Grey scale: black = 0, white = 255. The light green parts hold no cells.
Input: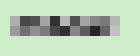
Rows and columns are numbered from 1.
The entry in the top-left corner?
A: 175
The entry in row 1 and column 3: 81
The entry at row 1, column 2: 72
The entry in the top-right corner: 184
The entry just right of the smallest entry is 102
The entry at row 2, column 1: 154

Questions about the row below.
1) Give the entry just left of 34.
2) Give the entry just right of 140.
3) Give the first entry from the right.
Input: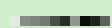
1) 12
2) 130
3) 96

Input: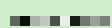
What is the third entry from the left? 175
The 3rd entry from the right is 117
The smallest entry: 15

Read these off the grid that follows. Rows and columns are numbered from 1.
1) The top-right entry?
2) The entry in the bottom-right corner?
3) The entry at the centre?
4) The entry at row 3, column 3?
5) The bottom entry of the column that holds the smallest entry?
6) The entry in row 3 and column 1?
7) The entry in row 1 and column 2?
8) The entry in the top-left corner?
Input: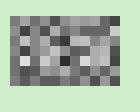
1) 69
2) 81
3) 143
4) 134
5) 123
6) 123
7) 164
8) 123

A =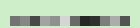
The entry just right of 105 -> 38
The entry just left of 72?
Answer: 135
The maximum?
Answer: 213

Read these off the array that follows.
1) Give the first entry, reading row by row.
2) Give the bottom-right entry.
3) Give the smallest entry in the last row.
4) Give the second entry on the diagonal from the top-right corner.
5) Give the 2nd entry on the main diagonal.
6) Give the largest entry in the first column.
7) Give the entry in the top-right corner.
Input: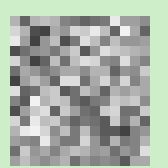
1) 179
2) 169
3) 90
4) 169
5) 179
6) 233
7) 141

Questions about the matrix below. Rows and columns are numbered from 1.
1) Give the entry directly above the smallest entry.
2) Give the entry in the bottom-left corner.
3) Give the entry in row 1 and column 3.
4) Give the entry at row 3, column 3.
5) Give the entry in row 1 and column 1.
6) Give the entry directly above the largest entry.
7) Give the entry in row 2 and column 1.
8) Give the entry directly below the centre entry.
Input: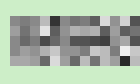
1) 239
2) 168
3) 137
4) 125
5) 137
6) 168
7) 158
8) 146

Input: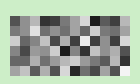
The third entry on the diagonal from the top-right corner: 144
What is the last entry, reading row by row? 244
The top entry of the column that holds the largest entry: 184
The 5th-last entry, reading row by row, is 112
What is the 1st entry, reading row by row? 82
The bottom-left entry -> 163
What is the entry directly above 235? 103
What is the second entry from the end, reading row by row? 82
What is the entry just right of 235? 63
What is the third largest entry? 225
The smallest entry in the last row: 40

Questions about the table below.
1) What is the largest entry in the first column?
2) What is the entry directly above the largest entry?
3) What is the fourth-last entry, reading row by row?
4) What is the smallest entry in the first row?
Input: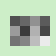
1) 155
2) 70
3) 115
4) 80
